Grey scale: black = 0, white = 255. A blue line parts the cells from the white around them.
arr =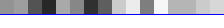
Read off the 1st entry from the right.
215
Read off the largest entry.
247
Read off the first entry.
147
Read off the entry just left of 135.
169
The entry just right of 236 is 126

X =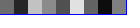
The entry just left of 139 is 194
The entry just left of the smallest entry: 99
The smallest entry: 13

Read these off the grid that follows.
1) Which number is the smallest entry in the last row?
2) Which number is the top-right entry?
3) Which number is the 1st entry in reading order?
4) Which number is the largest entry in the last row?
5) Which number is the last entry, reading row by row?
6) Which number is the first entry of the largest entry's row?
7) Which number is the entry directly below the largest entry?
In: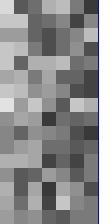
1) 89
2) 57
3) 217
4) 156
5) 122
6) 226
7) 144

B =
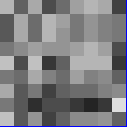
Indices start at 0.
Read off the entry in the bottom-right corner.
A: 97
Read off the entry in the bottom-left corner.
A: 193
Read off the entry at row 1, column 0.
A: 88
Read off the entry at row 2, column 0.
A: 88
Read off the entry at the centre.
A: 97
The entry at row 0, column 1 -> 97
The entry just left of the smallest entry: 55
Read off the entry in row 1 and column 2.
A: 108
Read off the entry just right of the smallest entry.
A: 55
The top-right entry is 65
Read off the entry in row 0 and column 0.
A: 181
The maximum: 222
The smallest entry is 36
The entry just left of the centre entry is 55
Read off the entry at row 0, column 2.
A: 169
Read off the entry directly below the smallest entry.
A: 139
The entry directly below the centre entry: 108

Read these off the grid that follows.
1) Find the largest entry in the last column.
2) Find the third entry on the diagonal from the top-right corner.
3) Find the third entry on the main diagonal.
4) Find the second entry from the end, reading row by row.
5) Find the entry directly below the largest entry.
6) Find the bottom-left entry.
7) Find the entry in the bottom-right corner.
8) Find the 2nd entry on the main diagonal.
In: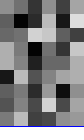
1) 221
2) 199
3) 210
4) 143
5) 64
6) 122
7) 153
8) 3

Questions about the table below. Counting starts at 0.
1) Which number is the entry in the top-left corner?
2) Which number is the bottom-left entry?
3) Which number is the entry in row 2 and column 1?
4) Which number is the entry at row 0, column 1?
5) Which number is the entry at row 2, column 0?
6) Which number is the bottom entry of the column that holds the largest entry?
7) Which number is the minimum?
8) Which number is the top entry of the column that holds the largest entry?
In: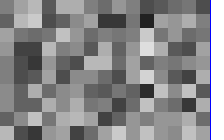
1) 127
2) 184
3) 118
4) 162
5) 162
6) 193
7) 33
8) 77

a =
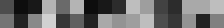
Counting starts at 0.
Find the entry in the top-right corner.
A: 190
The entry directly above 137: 24
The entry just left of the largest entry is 137
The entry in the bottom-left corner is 116
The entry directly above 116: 77
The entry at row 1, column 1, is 34
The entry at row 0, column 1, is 13
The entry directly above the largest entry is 180
